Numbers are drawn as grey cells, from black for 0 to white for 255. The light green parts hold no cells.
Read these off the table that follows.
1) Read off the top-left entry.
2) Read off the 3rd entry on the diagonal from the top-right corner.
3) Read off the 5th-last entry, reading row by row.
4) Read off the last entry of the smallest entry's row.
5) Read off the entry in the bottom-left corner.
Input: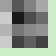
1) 159
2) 118
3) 147
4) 107
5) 203

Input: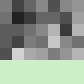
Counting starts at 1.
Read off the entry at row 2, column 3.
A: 58
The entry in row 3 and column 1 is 92
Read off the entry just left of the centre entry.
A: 113
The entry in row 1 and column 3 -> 101
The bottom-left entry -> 80
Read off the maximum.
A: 210
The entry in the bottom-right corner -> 180
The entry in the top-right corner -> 148
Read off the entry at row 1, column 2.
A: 68
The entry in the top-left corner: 125

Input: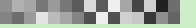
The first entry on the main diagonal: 143
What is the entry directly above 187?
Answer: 155
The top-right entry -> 110
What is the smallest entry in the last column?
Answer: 100
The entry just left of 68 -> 166

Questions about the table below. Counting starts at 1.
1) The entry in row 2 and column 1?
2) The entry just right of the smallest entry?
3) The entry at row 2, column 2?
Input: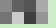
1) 116
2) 148
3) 203

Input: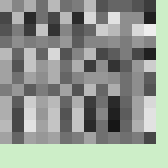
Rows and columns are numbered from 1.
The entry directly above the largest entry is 32
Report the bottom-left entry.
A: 162
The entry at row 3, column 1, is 83
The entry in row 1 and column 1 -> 174
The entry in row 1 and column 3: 174
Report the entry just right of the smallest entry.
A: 101
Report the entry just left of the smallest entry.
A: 112
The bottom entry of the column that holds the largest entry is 71
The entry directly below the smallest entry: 124
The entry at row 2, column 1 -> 71
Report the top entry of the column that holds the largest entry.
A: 60
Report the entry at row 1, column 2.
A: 133
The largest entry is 238
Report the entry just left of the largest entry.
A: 216
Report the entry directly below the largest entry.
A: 133

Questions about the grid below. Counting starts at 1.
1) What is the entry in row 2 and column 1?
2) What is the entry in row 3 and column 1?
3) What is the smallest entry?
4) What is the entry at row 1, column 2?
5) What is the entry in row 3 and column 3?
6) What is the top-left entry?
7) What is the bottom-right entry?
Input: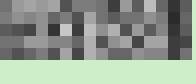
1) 124
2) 92
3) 43
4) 154
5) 70
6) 114
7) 114

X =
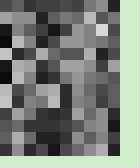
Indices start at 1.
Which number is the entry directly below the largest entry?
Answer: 118
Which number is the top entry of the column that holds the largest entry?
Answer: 141
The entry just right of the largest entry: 74
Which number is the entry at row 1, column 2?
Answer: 94
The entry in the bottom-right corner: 34
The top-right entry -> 34
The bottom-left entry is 52
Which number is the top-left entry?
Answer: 74
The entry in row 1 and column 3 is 52
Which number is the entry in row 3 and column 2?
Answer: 130
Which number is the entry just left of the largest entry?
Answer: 130
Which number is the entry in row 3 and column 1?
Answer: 23
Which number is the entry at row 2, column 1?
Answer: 161
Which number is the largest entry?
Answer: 216

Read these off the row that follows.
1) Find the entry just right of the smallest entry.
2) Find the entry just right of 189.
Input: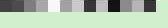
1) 138
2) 20
